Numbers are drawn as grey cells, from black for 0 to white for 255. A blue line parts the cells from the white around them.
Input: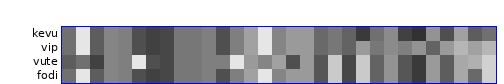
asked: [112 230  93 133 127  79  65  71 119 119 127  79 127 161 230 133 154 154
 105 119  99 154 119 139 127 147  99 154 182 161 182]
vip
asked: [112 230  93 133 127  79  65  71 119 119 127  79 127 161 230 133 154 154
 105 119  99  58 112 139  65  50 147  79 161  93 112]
kevu
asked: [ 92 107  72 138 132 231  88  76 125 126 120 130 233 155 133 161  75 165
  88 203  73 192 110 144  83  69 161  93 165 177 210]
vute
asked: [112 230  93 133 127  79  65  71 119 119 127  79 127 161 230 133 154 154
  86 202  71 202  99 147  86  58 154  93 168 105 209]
fodi

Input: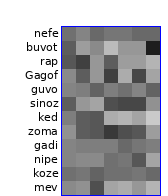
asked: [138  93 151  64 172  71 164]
Gagof
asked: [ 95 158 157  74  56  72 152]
sinoz
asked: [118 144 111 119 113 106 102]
nefe
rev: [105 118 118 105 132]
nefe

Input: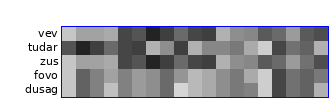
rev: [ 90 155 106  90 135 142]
vev
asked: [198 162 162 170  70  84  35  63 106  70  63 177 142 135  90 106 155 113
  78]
zus
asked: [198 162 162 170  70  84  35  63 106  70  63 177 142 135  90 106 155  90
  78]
vev
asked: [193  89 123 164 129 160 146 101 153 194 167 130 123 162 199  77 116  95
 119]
fovo

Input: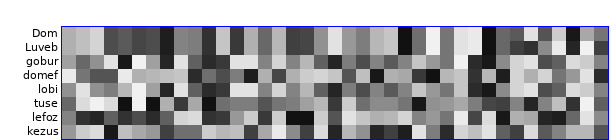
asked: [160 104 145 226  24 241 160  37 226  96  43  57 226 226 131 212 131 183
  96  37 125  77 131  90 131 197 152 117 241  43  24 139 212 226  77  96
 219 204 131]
gobur
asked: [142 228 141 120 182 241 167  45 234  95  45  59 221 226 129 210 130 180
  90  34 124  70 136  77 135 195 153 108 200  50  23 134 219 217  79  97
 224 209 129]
lobi
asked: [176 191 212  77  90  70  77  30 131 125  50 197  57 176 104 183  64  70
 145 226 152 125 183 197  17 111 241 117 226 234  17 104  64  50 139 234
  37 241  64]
Luveb
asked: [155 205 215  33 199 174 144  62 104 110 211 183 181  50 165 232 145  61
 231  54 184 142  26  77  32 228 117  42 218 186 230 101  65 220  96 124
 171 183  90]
kezus
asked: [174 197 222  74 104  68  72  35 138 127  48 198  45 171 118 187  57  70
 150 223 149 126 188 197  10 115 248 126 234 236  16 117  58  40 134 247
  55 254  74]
Luveb

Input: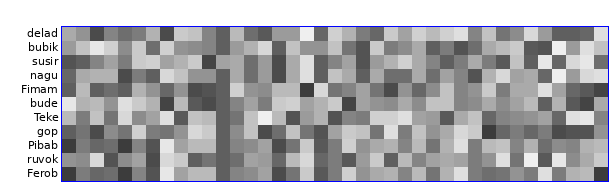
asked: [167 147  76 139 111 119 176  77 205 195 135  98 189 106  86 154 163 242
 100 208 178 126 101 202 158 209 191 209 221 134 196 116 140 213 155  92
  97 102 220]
delad
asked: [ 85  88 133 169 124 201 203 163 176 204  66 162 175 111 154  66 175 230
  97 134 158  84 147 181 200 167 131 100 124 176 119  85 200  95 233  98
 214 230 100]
susir
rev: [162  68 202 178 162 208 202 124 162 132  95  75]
bude
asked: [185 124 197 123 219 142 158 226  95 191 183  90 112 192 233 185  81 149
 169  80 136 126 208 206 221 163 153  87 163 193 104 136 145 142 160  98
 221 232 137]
Teke
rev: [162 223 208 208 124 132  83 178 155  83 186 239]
Teke
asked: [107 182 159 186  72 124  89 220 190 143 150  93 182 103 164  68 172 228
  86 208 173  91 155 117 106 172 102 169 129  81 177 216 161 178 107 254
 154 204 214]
nagu

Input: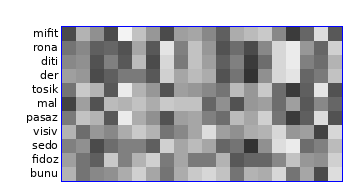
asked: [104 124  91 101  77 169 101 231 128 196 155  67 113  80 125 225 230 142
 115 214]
rona

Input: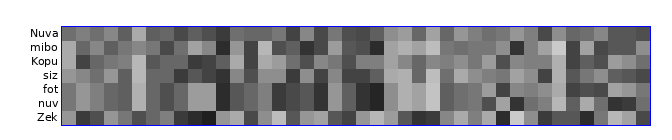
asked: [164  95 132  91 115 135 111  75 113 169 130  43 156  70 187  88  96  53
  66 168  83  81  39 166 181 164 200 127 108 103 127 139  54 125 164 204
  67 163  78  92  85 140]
mibo
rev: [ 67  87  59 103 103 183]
siz
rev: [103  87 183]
Kopu
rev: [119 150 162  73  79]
fot
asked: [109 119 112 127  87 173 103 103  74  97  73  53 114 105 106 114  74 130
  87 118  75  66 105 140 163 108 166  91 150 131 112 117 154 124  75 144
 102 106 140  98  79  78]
Nuva
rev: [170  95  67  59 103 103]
Kopu

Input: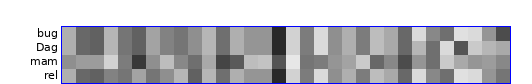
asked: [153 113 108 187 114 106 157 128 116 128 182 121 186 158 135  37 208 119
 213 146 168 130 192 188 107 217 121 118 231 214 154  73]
bug
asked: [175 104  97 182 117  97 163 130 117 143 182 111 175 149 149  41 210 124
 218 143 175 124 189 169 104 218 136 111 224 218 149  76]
bug
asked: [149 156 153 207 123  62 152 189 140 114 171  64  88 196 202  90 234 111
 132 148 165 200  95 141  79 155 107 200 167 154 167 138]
mam
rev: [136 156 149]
mam
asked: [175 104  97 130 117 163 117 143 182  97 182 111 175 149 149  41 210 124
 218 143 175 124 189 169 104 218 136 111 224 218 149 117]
rel

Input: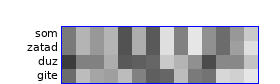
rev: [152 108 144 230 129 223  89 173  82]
som
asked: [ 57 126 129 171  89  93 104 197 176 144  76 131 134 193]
duz
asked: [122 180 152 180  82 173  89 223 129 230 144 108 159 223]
zatad
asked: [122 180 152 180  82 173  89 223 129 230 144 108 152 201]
som
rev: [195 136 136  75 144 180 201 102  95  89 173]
duz

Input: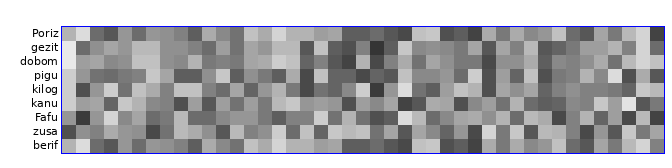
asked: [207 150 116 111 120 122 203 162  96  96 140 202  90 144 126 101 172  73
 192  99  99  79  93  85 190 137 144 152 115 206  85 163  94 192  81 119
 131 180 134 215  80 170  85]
pigu
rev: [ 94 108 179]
kanu

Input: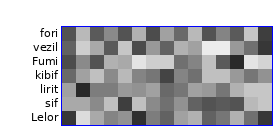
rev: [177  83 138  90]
fori
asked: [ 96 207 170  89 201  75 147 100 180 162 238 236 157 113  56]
vezil
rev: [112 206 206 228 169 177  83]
Fumi

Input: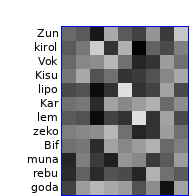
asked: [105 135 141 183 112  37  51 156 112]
Vok
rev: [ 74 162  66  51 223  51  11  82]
lipo
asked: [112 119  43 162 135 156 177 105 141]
Kar
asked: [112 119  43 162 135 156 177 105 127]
Bif

